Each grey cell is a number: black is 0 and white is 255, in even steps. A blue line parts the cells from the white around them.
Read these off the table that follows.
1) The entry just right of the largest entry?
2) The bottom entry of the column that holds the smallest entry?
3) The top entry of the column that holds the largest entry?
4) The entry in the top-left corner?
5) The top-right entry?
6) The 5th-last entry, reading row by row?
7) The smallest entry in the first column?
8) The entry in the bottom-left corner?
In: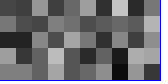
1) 42
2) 12
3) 196
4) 70
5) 119
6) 104
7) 35
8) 127

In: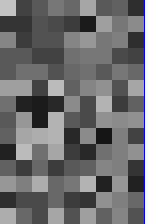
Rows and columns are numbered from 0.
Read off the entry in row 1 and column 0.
52
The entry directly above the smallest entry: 145
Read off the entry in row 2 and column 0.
133
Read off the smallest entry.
21
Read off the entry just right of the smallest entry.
127
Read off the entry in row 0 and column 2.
89
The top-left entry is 195
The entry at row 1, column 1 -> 52
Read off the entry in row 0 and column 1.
66
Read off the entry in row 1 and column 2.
82
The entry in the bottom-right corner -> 82
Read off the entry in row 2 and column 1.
60
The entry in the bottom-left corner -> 173
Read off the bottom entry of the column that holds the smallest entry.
97
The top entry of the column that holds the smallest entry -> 89
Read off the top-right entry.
46

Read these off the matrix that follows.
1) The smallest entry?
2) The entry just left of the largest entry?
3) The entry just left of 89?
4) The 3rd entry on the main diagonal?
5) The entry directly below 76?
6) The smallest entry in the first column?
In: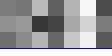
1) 55
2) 180
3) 240
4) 180
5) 124
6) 111

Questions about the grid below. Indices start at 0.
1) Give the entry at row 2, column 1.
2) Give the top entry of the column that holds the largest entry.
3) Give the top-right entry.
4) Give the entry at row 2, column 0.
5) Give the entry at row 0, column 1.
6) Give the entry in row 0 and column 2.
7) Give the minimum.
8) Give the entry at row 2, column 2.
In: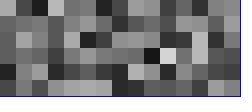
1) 163
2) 64
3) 137
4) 94
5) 72
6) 29
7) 22
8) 129

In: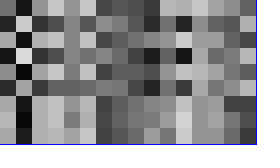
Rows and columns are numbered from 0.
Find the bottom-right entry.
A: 58
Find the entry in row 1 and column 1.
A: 204
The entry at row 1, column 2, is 51
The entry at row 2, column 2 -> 176
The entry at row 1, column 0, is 36
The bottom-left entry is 168
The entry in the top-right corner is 99
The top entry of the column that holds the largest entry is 21
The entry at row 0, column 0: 112
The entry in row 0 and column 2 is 147
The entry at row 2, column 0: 168
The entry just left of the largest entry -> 21
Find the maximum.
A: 217
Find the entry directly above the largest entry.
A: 15

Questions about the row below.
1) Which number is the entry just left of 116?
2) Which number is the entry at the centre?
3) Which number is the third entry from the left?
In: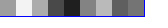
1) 95
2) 31
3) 172

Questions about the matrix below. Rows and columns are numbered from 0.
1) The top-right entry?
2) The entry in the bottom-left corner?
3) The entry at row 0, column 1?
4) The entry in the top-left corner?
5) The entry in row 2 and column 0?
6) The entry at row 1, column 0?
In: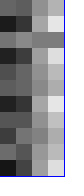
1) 179
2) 21
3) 93
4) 101
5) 116
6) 27

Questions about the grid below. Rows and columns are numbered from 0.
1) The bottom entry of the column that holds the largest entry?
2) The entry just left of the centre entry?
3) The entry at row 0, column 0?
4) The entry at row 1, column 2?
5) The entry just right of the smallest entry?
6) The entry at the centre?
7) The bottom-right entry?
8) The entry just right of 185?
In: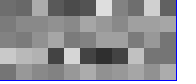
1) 145
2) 123
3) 110
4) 137
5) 67
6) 130
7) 172
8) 178

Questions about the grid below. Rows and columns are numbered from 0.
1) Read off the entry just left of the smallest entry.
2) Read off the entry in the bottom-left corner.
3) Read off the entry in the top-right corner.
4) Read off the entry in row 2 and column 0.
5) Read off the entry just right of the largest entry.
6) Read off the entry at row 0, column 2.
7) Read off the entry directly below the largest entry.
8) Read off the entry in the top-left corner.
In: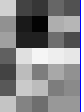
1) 25
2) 196
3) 81
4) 160
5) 238
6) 54
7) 125
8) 209

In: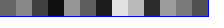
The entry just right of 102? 136
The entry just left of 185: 225
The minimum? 16

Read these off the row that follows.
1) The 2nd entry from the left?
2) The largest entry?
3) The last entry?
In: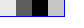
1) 94
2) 234
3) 198

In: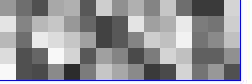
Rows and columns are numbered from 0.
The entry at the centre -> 89
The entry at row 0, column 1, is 110
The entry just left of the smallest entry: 138
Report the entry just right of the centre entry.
132
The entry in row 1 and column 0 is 227
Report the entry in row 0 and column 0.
152
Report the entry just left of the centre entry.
66
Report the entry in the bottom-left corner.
248
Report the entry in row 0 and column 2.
81
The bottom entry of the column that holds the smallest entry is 45
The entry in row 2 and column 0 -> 183
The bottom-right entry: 81
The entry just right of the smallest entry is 124
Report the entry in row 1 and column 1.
132
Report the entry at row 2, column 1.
110
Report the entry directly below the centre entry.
132
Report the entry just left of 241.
191

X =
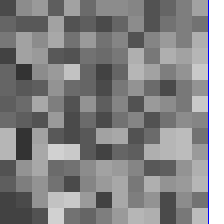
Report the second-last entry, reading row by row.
120
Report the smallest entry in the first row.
74
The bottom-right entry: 188
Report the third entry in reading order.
154
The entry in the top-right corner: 162
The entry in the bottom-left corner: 66
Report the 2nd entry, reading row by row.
140
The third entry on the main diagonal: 140
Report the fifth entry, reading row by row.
162
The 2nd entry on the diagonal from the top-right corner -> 126
